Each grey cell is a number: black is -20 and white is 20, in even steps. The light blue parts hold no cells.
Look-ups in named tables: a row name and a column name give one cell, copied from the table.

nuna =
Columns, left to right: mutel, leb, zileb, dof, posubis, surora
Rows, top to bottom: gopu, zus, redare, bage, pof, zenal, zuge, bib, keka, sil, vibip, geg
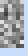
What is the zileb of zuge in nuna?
8
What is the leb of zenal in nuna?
3
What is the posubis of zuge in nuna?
13
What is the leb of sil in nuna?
3
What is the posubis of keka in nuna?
1
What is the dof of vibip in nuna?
-5
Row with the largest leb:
zuge

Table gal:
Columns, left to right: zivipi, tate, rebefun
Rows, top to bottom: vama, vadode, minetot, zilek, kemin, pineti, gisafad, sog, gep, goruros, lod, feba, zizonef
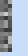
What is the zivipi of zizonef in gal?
-3
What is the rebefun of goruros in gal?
9
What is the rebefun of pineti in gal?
-7
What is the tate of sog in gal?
-11
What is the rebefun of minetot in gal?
0
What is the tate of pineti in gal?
4
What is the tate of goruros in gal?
-5
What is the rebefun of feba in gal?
-3
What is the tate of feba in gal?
7
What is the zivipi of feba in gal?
2
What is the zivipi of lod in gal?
-5
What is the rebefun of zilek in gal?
3
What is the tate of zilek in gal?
12
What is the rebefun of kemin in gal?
-5
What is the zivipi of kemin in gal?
-6
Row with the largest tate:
zilek

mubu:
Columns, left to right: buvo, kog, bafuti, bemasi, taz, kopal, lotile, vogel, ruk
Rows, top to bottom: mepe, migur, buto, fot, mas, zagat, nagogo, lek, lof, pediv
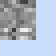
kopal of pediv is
14
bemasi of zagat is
7
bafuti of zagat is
0
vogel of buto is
10
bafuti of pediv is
3
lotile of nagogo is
4
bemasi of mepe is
9
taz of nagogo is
-2
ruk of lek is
1
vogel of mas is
2
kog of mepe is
-3
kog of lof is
2
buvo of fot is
4
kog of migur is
-2

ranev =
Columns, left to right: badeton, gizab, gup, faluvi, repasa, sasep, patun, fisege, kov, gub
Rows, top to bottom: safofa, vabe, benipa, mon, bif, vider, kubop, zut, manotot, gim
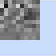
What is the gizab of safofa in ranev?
-8
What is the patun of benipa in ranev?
-3
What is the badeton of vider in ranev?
-4
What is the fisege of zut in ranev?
4
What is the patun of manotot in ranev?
0
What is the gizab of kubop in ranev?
0
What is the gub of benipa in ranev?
-1
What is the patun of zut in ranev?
3
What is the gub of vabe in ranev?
2
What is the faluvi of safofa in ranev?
-5
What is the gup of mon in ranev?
-1
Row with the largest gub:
vider

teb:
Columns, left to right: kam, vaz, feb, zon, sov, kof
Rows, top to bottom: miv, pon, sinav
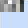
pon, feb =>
4
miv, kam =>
4
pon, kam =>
2
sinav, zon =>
-2
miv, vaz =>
0
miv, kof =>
-13
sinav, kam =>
1
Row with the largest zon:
miv

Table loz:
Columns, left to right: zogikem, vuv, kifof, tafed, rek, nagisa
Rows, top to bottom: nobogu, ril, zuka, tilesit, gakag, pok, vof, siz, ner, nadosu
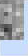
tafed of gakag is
2
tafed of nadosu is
3
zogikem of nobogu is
0
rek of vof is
4
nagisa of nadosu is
4
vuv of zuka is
7
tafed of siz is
4
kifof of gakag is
6
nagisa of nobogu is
5
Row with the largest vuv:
zuka

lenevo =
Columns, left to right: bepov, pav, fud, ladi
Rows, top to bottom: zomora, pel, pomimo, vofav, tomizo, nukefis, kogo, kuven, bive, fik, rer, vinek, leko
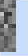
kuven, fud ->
-3
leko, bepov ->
-4
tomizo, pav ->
-10
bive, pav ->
0
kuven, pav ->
2
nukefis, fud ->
-1
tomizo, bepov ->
3
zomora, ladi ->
-4
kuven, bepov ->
-1
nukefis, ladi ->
2
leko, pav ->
0
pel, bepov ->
0
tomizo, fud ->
-1
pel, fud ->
-3
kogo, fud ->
-7
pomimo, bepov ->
-7
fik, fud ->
-3
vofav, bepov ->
11
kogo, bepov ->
-8
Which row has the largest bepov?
vofav

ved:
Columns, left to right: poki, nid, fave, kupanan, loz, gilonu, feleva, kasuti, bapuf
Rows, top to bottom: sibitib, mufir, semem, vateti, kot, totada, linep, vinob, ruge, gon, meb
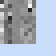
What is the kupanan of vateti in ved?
2
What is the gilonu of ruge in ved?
6
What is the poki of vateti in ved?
14
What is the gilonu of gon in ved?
4
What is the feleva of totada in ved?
-3
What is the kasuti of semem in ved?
-15
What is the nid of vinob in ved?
-2
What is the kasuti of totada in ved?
0
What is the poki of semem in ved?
-1
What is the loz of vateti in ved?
1
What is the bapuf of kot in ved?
0
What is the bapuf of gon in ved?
2

